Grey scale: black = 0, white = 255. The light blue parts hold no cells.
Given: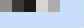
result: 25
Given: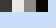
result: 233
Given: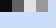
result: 98
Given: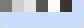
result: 85
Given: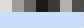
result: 58
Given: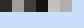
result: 19
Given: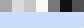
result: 120
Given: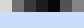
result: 8
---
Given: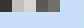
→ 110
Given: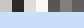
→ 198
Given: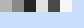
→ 181
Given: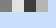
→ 127
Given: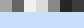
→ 165
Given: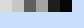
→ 163
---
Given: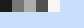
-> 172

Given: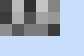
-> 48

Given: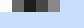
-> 30

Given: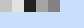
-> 34

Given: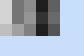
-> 140

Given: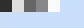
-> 102

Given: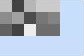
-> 182

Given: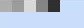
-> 216

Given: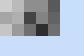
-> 142
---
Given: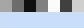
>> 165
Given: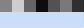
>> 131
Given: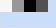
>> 246
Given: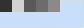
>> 49
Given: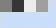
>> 127
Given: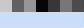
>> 201
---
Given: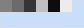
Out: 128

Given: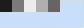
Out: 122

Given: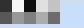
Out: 195

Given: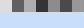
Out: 151

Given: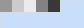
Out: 151

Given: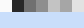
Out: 195

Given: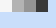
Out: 148

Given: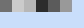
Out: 153
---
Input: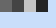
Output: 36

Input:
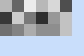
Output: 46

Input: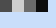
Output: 13

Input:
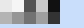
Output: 17

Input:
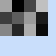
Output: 1

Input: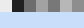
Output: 33
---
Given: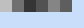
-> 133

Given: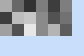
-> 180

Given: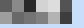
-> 179

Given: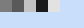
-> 27

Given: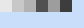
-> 157

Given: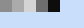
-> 110

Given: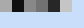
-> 39

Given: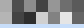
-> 229

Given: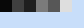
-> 87
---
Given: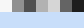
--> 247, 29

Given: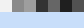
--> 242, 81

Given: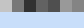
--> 196, 132

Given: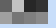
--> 97, 138

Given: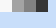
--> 248, 53

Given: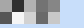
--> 167, 200

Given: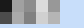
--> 25, 181
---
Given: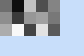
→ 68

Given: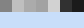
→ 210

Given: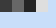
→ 103

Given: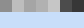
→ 198

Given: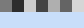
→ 175

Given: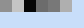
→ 108

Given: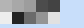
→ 107
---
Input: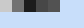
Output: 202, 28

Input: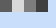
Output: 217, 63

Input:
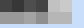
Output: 202, 55

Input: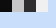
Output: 240, 12

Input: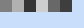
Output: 206, 53

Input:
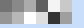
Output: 254, 52

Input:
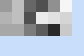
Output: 246, 41
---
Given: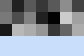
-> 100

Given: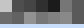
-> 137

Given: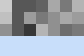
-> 109

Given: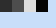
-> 221

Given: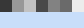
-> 106

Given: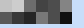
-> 77

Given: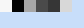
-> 54

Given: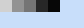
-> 39
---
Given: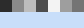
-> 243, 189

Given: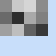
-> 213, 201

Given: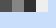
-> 238, 133

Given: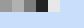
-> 232, 177

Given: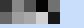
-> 208, 168

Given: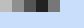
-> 190, 143

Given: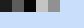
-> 196, 145

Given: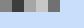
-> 199, 166

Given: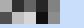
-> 214, 191

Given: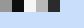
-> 245, 184
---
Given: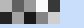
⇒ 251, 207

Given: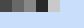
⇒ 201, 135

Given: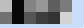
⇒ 211, 190

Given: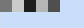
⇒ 202, 181

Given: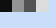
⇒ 220, 148

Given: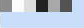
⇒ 252, 221
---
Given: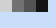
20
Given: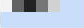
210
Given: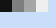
239
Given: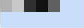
96
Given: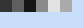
170
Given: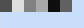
97
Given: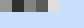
222
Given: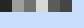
69
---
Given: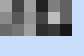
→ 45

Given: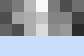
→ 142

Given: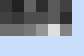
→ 149

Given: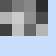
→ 191

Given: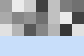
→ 181

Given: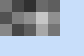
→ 94

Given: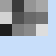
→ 126

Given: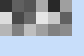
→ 159
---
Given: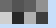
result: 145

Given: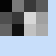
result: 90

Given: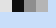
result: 181

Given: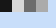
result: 171

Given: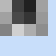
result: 161

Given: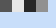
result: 145

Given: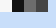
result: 69

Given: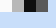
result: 89

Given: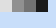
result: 26

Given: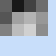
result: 109
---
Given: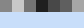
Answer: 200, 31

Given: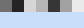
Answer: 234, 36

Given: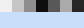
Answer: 241, 14

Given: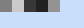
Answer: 202, 33

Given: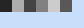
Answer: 204, 37

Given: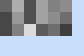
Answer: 219, 62
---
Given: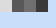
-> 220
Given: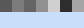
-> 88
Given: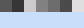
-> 87
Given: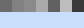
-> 107
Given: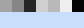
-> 164
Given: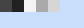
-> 68
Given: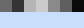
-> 106
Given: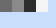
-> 107
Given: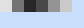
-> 225
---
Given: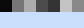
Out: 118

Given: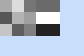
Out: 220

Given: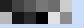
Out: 66

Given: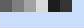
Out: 126

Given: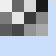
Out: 102

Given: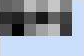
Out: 108

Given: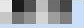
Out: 27

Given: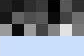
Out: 22
